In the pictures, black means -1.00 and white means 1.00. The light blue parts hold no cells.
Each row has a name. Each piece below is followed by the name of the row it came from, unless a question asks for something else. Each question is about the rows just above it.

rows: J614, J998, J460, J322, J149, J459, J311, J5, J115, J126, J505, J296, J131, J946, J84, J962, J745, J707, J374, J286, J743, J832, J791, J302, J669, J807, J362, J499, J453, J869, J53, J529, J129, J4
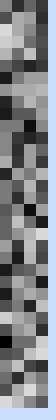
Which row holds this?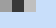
J743
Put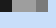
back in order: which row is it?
J311
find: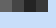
J459
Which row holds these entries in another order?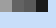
J791
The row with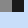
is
J302
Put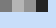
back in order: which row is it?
J115
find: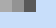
J362

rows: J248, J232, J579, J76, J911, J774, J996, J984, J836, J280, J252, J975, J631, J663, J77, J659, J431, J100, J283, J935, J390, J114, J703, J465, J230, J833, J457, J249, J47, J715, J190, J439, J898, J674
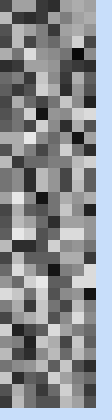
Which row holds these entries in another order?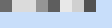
J935
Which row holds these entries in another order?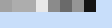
J975
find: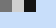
J280
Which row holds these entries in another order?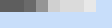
J465
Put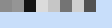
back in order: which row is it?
J230
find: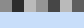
J659
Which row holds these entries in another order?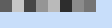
J77

